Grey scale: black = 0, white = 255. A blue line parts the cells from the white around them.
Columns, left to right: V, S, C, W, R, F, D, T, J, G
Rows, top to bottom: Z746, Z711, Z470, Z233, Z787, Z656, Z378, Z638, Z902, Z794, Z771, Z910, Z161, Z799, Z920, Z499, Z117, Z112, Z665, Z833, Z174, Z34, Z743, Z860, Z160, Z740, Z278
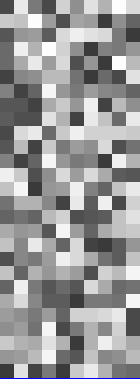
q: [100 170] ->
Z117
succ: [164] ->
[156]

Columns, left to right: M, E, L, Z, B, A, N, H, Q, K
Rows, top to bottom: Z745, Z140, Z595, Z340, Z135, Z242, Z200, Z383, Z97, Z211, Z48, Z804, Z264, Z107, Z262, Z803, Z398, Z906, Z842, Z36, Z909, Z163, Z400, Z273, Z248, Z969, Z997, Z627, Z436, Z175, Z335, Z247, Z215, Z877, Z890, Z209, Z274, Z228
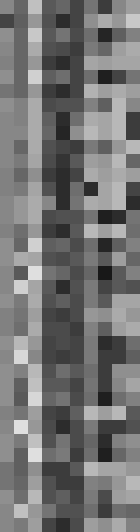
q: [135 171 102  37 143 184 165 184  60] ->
Z211
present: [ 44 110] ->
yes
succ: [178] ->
[158]
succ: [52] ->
[89]

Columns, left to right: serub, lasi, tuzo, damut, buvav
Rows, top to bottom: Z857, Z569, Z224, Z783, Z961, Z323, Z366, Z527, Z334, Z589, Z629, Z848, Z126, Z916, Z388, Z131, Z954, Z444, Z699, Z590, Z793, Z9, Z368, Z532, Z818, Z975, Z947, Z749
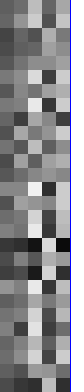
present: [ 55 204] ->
yes
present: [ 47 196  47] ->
no
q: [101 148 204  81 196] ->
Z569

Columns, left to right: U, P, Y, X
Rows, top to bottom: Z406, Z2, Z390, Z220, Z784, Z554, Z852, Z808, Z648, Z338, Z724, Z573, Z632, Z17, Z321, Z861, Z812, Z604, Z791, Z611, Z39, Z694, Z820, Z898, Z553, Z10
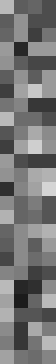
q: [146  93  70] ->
Z784
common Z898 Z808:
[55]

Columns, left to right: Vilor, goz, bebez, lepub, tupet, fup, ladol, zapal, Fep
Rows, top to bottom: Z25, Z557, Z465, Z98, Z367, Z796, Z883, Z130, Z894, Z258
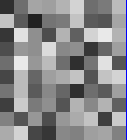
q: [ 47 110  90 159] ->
Z883
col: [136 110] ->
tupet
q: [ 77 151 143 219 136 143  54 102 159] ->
Z98
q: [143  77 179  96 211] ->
Z465
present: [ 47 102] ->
no
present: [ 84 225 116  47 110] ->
no
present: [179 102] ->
no

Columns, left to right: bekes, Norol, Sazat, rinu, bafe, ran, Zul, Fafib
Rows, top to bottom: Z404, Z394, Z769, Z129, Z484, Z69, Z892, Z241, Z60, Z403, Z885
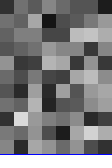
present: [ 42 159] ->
yes
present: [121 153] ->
yes
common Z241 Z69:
[140]
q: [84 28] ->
Z404
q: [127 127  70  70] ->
Z769

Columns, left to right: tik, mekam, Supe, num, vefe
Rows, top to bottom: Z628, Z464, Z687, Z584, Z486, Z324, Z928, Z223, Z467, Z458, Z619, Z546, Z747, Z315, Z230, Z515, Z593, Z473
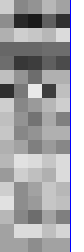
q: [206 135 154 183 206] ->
Z223
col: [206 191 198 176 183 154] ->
tik
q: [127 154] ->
Z619
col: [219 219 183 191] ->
vefe
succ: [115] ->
[168]
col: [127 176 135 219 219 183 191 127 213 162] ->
vefe
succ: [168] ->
[127]

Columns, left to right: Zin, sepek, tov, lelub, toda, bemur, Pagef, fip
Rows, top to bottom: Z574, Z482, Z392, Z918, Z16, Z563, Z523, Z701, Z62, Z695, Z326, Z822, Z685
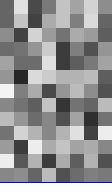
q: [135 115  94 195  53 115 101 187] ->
Z701
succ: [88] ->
[179]
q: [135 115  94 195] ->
Z701
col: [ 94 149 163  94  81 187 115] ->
fip
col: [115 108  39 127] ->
sepek
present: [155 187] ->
no

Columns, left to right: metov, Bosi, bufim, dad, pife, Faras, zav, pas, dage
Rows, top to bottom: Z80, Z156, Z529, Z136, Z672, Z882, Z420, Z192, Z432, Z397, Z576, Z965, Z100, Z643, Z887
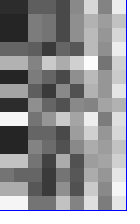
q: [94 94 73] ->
Z80
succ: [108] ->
[81]

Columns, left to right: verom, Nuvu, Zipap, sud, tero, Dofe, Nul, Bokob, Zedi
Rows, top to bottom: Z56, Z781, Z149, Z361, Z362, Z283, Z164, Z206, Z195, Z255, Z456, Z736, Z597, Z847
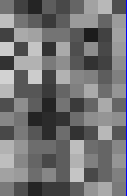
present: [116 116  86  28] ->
yes
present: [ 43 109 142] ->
no
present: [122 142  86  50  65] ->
yes

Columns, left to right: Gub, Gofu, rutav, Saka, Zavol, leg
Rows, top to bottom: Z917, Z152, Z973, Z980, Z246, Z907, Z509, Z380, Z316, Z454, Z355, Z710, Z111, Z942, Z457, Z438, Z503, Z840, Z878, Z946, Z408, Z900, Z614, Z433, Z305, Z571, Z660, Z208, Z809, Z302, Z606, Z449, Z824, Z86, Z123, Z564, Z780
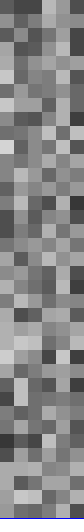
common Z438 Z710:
[133]
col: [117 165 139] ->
Gub
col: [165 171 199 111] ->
Gub
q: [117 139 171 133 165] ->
Z710
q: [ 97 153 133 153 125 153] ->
Z942
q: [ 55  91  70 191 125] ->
Z449

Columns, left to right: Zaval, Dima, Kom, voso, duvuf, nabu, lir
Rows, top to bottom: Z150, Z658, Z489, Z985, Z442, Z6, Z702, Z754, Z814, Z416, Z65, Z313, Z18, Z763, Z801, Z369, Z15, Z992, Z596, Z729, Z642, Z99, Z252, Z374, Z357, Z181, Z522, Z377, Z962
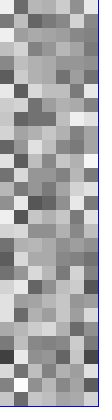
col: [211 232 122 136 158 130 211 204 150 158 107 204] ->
nabu
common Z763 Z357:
[122]
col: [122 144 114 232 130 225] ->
lir
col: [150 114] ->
duvuf

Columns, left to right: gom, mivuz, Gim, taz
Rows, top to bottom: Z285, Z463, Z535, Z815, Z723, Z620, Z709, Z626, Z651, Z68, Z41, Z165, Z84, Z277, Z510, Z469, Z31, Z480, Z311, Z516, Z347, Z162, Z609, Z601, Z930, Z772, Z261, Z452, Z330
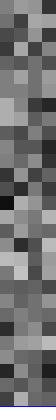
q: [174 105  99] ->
Z330
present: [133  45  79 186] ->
no

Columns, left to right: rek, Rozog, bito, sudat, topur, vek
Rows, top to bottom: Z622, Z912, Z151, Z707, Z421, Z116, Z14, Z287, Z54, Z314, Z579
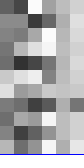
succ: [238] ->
[131]
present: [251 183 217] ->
yes
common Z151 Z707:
[183]
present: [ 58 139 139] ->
no
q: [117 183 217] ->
Z421

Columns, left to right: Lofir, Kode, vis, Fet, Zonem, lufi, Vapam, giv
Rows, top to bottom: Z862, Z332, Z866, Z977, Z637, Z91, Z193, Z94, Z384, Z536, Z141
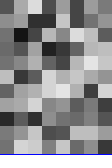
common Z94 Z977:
[162]
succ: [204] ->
[128]

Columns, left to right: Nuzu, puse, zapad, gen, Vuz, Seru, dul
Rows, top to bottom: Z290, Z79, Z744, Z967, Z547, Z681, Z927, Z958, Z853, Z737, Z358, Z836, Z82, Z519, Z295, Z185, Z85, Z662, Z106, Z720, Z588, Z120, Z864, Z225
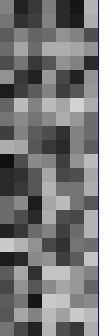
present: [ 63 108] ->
yes
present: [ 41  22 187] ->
no
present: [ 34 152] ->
yes
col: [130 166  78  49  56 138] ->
puse
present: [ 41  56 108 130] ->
no
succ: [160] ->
[202]
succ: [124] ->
[41]

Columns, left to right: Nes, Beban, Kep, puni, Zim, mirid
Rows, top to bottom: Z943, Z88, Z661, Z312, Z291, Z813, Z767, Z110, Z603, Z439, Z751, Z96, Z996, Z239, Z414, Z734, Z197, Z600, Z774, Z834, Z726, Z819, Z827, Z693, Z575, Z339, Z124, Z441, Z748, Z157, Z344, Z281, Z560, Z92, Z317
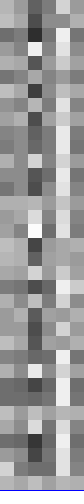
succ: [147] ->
[132]
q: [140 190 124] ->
Z819
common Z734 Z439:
[132]

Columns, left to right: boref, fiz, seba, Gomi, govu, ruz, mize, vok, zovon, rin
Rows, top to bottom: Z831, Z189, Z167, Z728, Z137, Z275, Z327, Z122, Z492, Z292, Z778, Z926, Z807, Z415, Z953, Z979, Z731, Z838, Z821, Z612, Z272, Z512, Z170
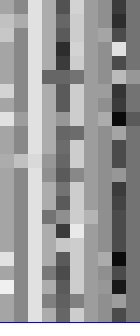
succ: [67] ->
[115]
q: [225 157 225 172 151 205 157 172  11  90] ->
Z492
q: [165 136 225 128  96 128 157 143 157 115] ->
Z512
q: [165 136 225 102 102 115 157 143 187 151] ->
Z275
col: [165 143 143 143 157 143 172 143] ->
vok
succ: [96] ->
[128]
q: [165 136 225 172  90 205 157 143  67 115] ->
Z953

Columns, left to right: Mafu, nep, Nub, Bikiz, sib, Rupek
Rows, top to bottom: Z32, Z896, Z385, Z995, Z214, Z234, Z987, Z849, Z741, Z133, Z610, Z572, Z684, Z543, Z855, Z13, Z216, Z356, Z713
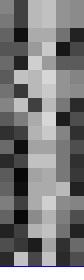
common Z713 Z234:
[193]
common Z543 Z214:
[34]
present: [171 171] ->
yes
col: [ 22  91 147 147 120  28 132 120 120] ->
sib
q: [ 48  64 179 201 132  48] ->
Z133
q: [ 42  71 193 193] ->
Z572
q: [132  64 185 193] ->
Z32

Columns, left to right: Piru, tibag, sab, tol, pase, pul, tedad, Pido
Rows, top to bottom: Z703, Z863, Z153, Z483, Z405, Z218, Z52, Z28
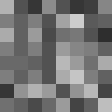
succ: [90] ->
[97]
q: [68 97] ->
Z28
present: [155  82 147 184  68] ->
yes
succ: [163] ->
[205]
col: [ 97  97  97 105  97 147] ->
tibag
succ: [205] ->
[90]

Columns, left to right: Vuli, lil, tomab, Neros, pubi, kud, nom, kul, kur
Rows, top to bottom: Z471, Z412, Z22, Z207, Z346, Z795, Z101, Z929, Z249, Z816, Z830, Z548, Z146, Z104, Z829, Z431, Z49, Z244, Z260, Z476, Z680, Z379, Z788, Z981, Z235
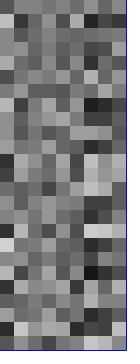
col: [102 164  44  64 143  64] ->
kul
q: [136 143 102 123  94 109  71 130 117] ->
Z260
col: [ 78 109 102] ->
kul
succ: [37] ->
[71]

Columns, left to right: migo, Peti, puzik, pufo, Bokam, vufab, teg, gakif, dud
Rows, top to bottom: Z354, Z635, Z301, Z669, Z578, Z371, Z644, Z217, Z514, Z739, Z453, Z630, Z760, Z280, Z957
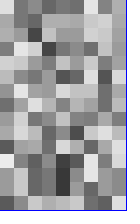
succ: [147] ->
[229]
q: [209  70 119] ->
Z669

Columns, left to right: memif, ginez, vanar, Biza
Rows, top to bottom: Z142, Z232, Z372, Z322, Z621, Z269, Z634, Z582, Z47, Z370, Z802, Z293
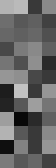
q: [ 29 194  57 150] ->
Z634
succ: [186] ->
[57]
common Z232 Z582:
[88]
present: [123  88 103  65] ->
yes

